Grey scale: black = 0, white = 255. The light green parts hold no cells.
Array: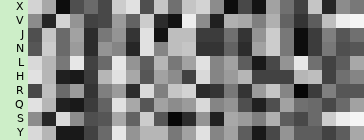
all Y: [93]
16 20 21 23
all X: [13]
3 15
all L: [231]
4 7 20
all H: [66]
12 17 18 19 22
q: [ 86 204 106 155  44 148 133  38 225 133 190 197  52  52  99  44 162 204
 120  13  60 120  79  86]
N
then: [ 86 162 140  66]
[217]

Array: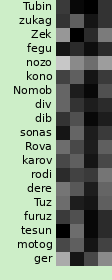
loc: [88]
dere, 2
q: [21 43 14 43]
fegu
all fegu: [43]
2 4
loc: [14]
fegu, 3

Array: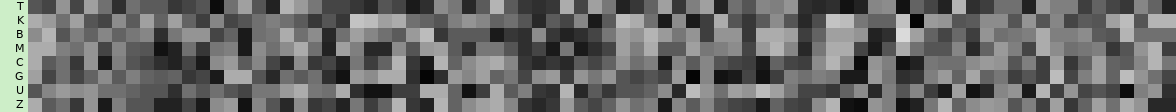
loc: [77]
K, 57
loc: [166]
G, 68
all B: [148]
12 13 44 48 50 51 60 69
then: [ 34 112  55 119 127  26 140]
[112]
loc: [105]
B, 67
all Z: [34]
10 11 23 29 64

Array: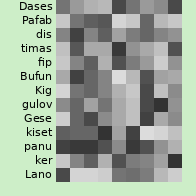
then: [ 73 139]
[169]
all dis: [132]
1 3 8
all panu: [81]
4 7
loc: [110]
Lano, 6
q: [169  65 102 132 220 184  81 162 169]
Bufun
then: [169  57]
[146]

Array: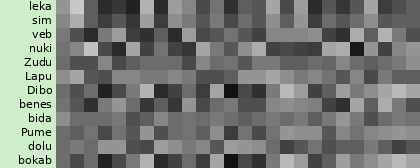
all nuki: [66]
7 9 16 18 24
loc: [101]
Zudu, 20
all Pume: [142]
12 18 19 24 26
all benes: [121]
4 13 25
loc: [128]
benes, 19

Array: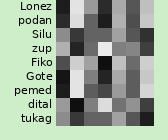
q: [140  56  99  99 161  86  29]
tukag
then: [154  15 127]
[220]
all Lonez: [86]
6
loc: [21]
Gote, 1
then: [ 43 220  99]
[29]

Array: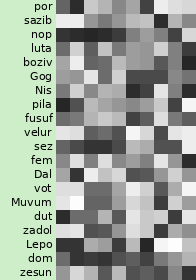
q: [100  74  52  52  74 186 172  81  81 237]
sez
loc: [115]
Gog, 10
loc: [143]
zadol, 10

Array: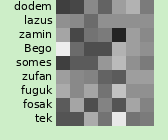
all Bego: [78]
3 4
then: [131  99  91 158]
[158]
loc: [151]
somes, 4
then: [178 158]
[144]
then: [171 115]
[232]
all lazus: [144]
1 4 5 6 7
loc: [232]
tek, 5

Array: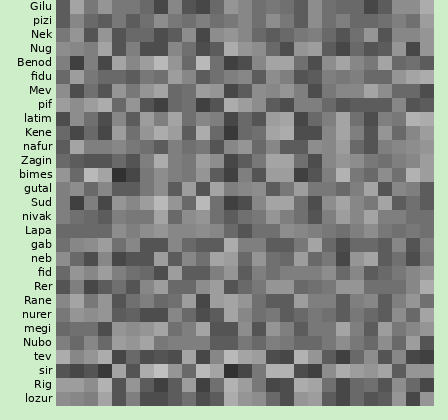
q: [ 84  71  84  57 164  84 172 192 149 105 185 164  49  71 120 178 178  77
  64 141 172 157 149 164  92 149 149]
sir
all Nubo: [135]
3
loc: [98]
nurer, 6

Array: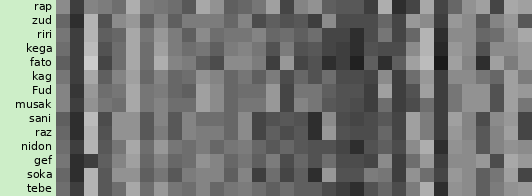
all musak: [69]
17
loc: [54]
Fud, 2
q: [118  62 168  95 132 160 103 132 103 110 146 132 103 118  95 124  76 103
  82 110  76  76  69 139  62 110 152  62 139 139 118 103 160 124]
kag
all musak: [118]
4 7 14 15 19 29 34
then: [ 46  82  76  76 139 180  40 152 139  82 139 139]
[152]

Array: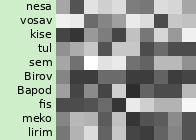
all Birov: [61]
2 3 6 7 9
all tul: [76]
7 9 10

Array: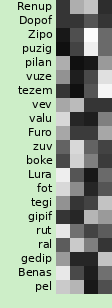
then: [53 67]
[195]
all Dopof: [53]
1 2 4
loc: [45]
Renup, 4

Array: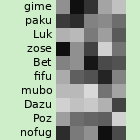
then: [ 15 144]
[66]
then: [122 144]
[15]

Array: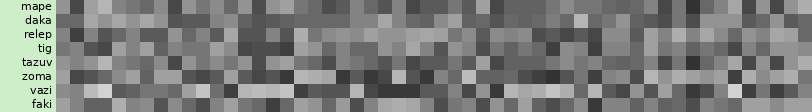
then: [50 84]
[118]
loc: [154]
faki, 21
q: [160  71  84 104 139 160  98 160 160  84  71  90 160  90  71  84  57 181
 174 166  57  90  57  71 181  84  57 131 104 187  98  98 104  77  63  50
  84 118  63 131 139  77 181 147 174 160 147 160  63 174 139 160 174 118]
zoma
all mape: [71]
2 9 26 32 44 50 52
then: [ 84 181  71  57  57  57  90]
[90]
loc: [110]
vazi, 12
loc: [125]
daka, 36

